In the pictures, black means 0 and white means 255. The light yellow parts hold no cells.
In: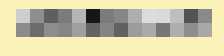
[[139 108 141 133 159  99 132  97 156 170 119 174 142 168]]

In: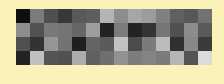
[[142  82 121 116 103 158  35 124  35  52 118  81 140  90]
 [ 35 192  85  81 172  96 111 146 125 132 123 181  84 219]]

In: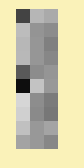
[[188 148 140]
 [184 150 135]
 [ 14 195 152]
 [208 138 119]
 [163 152 135]]

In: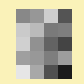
[[202 186 122 126]
 [159 152 126 157]]

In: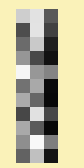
[[ 77 227  65]
 [150  72  17]
 [114 169  10]
 [ 71 225  71]
 [142 248 126]]

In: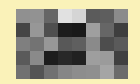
[[ 69 151  79  28  25 159 102  62]
 [ 90 138  29  40  33 158 155  64]]
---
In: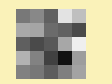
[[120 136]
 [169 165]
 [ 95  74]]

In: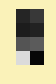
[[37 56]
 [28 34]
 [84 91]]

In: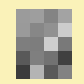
[[155 158]
 [154 135]
 [126 125]]

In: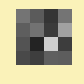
[[116  91]
 [ 94 114]
 [ 83  35]]

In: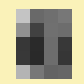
[[196 105]
 [145  65]
 [ 55  42]]

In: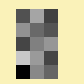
[[ 81 165]
 [146 105]
 [ 69 128]]
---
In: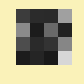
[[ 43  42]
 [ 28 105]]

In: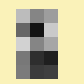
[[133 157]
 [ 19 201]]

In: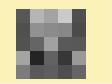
[[181 163]
 [145 139]]

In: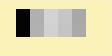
[[176 211]
 [177 209]]

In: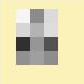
[[139 218]
 [179 221]]

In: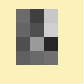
[[ 63 199]
 [ 79 207]]

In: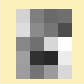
[[127 106]
 [139 118]]

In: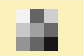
[[100 207]
 [161 105]]

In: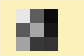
[[ 93  11]
 [166  23]]
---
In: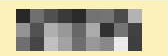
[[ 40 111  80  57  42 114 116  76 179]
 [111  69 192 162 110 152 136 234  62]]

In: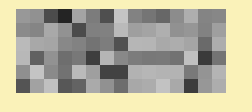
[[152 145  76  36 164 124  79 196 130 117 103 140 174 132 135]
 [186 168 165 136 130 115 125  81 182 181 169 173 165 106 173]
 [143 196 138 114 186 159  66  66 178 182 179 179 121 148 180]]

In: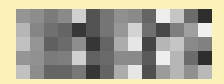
[[149 141 123 138 208  83 117 144 138 101 238 197 108  46]
 [193 149  96 107 142  54 100 172 230  68 182 197 137 129]
 [193 141 101 101 120  54 100 172 230  79 155 182 144 185]]

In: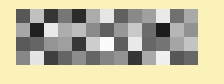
[[ 87 192  53 119  43 172 230  96 137 160 233 112 169]
 [ 90 101 148 159  55 205 251  94 233 103 116 165 196]]

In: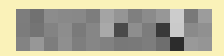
[[125 113 140 137 136 125 164 149 127 139 151 204 121 156]
 [131 151 125 143 126 134 129 120 121 125 110  44 153 149]]

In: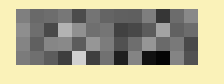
[[127 105 109 119  75 116 100  96  95 126  54 108 136]
 [132  96 134 137  92 150 124  81 110 150 106 121  73]]

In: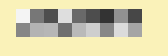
[[244 119  78 222 105  77  51 145  71]]

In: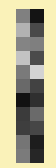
[[128  20]
 [132 127]
 [122 211]
 [ 18  47]
 [ 62  70]
 [123  38]]

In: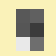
[[ 88  96]
 [233 110]]
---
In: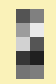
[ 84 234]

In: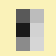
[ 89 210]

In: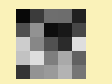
[  8 146  81 169 117]

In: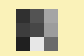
[ 48  71 106]

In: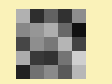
[177 150 120 116 183]

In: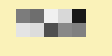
[124 220]

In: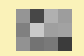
[149 201 121]
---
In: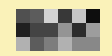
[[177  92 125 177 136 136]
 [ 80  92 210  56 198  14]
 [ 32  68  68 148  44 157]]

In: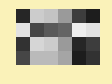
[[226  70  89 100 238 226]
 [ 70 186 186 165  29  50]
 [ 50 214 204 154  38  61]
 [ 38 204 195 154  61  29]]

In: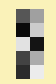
[[226  20]
 [ 86 160]
 [ 67 172]
 [ 43 236]
 [ 10 204]]

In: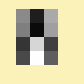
[[138  30 170]
 [127  11 160]
 [ 73 254  94]
 [ 53 214  63]]

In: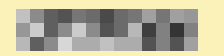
[[193 139  95  83 118 107  74 107 118 160 118 160 151]
 [184  95 139 215 172 172 193 172 172  83 129  83 160]
 [151 203  95 139 203 139  83 107 184  63 129  52 129]]

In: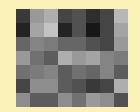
[[153 113  92 174 153 164 132 123]
 [141  92  92 141 113 153 141  81]
 [113 123 132  92 113 102 132  92]
 [102 132 123 102 102  81  69 153]
 [ 69 141 141  92  81  57  69 174]
 [ 57 153 174  69  81  46  69 183]
 [ 35 164 195  35  81  23  69 164]]

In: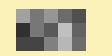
[[161 119 150 108  80]
 [ 68  68 128 183 108]
 [ 48 119  89 192  99]]
